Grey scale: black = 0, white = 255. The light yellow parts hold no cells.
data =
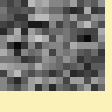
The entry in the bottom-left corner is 133
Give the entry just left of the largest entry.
171
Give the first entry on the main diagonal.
91
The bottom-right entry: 106
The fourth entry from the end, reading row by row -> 118
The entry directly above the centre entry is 79
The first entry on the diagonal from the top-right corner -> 146
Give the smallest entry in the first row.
53
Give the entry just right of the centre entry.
133
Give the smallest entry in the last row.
40
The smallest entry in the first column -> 40
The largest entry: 199
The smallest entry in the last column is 53
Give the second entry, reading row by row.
67
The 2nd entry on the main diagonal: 79
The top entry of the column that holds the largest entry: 158
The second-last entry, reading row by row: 53
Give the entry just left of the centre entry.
118
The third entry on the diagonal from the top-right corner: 91
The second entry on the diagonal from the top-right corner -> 53
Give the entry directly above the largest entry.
118
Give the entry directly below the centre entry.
67

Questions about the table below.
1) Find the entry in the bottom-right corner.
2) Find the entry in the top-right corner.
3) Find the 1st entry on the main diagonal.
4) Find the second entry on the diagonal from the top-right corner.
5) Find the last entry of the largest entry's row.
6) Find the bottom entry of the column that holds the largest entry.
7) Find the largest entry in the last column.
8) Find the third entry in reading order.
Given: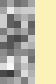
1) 193
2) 165
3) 125
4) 205
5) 165
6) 151
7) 205
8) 111

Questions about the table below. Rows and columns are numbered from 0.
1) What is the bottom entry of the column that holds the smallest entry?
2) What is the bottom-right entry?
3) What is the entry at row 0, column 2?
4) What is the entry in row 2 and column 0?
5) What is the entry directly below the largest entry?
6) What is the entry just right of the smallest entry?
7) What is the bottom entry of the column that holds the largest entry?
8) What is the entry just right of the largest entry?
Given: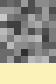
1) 107
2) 94
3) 94
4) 200
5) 94
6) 107
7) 107
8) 123

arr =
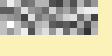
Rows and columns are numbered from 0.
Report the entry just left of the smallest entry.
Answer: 121
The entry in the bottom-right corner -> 180
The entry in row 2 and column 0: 165
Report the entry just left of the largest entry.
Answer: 192
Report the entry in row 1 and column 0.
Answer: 94
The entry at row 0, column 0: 165
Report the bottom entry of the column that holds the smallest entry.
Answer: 50
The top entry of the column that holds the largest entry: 238
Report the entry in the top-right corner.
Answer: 150
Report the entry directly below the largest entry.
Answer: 150
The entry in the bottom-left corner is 192
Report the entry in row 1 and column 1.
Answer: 94
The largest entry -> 254
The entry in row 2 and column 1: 150

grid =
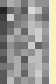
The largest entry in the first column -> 128
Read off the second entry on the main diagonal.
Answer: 102
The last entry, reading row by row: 116
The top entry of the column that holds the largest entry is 173
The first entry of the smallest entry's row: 36
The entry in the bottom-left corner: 89
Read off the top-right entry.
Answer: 144
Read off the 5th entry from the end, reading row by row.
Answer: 128
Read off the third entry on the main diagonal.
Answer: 116
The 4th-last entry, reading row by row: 158
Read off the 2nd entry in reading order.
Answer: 173
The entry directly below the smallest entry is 64
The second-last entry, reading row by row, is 189
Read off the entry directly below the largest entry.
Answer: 173
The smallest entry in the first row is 116
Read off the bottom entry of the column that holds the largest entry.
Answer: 144
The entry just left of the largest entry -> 89
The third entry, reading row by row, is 158

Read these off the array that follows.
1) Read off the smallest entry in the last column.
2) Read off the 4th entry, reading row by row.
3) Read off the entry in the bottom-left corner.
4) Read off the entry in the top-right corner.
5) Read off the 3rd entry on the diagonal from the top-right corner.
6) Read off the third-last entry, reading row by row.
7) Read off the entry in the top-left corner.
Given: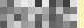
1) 114
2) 233
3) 89
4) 221
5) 114
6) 114
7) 154
